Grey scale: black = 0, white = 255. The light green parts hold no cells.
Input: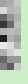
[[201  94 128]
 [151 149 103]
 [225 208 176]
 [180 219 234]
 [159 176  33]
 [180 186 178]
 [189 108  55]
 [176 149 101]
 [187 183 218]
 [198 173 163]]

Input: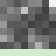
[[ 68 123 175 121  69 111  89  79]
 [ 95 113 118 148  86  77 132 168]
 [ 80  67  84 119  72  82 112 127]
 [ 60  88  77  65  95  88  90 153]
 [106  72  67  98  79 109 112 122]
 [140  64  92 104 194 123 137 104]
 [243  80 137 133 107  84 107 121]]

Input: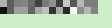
[[131 182 140 246  42 170  50 190 166  99 159 158  95  17]
 [124 127 182  87 197  63 143 120  67 106 133 129  93 177]]

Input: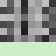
[[116  41  92 153 118 153  71  57]
 [ 59 190 177 173  30 173 106 179]
 [ 96  74 159 148  38 148  84  74]
 [ 87 145 192 162 111 162 184 189]
 [103  66 169 152  51 152  83  70]
 [ 54 192 156 177  39 177  97 190]]

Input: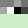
[[ 67   4 247 167]
 [114 159 123 127]]

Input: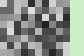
[[208  80  40 100 183  83  52 128 162 168]
 [210 171  77  71 172 188  85 184  72 195]
 [ 83  67  97  80  70 114 186 139 128  82]
 [ 94 149  67  71 181  77 106  61 219  93]
 [ 62  71 133  32  79 141 167  64 199 168]
 [ 44 207  76 216  58 149  59 160 147 141]
 [ 91 188 165  92 123 222 114 193 103 104]
 [156 149 210  57 169  45 181 190 106 212]]
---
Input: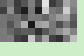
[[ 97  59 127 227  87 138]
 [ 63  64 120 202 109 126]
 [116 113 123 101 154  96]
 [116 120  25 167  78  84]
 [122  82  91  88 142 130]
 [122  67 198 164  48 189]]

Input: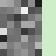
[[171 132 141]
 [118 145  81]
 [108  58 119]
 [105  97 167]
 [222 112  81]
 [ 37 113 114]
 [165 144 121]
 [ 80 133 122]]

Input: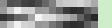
[[140  86  60 102 193 205 196]
 [154 241 209 157  98  45  89]
 [ 51 102 165 222 190 157  63]
 [157 240 206 156  98  46  94]]

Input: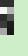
[[ 49]
 [246]
 [ 43]
 [ 59]
 [168]]

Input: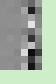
[[140 139 104]
 [143 138  29]
 [143 144 165]
 [142 142 227]
 [140 140 111]
 [141 141  51]
 [143 144 194]
 [146 136  13]
 [142 142  54]
 [143 138  20]]

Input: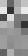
[[193 165]
 [230 180]
 [ 72 120]
 [182 116]
 [149 149]
 [157 149]
 [158 150]
 [100 130]]

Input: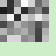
[[189 134 210 156]
 [ 29 204 103  72]
 [164  45 187 188]
 [ 73 184 132 127]
 [180 155 134 174]
 [118 214 155 191]]

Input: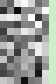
[[139 226 210 144]
 [ 46  10 134 251]
 [225 224 254 140]
 [ 99  65 128 103]
 [ 63 177 210 118]
 [101 127 120 178]
 [188  93 215 205]
 [ 96  58 113 206]
 [194 141 181 168]
 [ 78 121 145 144]
 [ 69 131 162 223]
 [198 132 117 215]]

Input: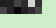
[[ 31  68 211]
 [ 68   8  46]]
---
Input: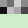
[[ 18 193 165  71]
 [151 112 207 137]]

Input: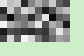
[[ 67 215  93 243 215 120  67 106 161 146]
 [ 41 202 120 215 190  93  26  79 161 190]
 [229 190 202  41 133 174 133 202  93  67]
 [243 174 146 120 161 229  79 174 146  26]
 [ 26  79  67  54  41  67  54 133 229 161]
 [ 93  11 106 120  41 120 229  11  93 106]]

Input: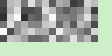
[[119 223 146 173 132 132 199 211 104 159  92 187 159  76]
 [ 47 211 249  47 104  92 173 249 132 132 119 159 223 132]
 [ 76 199 187 159 104 104 119 223 119 146 223 146 187  92]
 [ 76 187 199 119 223 146 199  92 173 159  62  76 211 187]
 [ 62 173 223  76  76  92 223 187 119  92 119 132 187  62]
 [249  76 146 187 211 173 173 104 237 173 159 132 104 211]]

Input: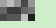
[[162 190 149  72 149]
 [ 72  87  87 190  31]
 [102  59  59 102 117]]

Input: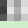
[[ 60 228 174 228]
 [ 73 202 158 216]
 [ 87 187 158 202]]

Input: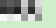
[[245 232 245 160 232 145]
 [ 77  91  77 204  91 218]
 [ 46  61  32 176  46 192]]

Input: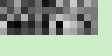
[[ 63 147  78 177  63 135  34 135 191 163 147  48 147 121]
 [ 63  94 163  78  63 108  19  48 177 108 203  94 177 135]
 [135  78 135  48  94 108  94  94  78 121 163 135 121 121]
 [163  63  48  78  63 108  48 163  48 177 163 121  78 121]
 [203  19   5  63  34  94  19 191   5 218 191 147  34 135]]

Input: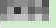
[[153 179 193 193 153 206 141]
 [110 165  54 165  95 125 110]
 [110 125 141 141 125 165  80]]
